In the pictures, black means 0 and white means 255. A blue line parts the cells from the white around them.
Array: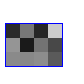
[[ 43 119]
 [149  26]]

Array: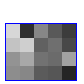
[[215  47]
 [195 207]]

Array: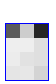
[[ 91 205]
 [238 238]]

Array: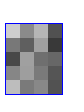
[[206 139]
 [120  95]]

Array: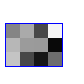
[[133 170]
 [183 155]]

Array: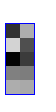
[[ 49 174]
 [211  79]]

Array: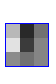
[[184  41]
 [226  59]]

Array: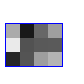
[[171  25]
 [234  82]]
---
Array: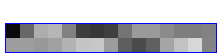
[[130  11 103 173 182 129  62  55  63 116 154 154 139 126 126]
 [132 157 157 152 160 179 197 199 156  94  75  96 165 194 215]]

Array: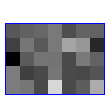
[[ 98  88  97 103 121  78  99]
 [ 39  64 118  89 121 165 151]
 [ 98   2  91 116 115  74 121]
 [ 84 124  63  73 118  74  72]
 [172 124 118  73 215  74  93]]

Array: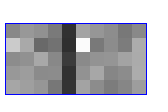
[[137 136 152 145 122  49 164 150 141 120]
 [172 203 169 105 114  47 251 121 140 124]
 [171 140 145 168 136  59 138 147 149 163]
 [172 152 157 139 140  49 146 167 134 140]
 [157 166 159 150 119  51 163 140 124 134]]

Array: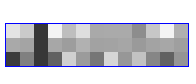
[[176 227 202  55 243 190 222 169 170 170 141 199 243]
 [159 169 164  55 167 157 177 162 163 166 154 163 167]
 [149  59 128  55  97 208 155 118 214 151 194 134  97]]

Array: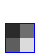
[[111  43]
 [219  94]]

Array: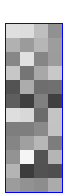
[[145 223 221 191]
 [157 177 155 182]
 [156 135 225 134]
 [200 199 117 168]
 [112  83 172 110]
 [ 64  94  63 128]
 [196 222 216 108]
 [195 126 126 138]
 [125 133 160 183]
 [181 147 245  83]
 [ 79 180  60  82]
 [171 156 146 141]]
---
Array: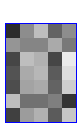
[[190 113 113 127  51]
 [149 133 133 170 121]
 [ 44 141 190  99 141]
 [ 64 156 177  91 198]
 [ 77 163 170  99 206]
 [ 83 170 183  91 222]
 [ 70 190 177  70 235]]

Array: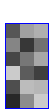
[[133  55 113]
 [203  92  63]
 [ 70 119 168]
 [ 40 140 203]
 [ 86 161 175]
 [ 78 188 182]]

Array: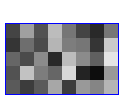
[[ 90  60  90 167  60 153 133 181]
 [102  75 139  41 188 139  96 229]
 [ 53 110  75 181 125 118  53 202]
 [ 68 160  82 188 118  68  41 118]
 [ 82 194 125 102 216  35  13 153]]

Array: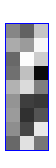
[[155  48  84]
 [148  62  56]
 [142  70 233]
 [134  98 198]
 [171 155 247]
 [112 192  11]
 [178 219 127]
 [104 225 119]
 [104 253 205]]

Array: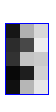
[[  8  30 210]
 [ 44  72 237]
 [ 22 176 216]
 [ 16 182 230]
 [ 50 196 202]]

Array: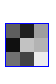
[[ 94  31 158]
 [113  67 236]
 [ 16 194 179]]

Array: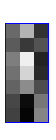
[[ 65   5 133]
 [ 71  12 119]
 [ 91  57  83]
 [ 99 140  77]
 [105 179  50]
 [113 212  42]
 [126 239  35]]
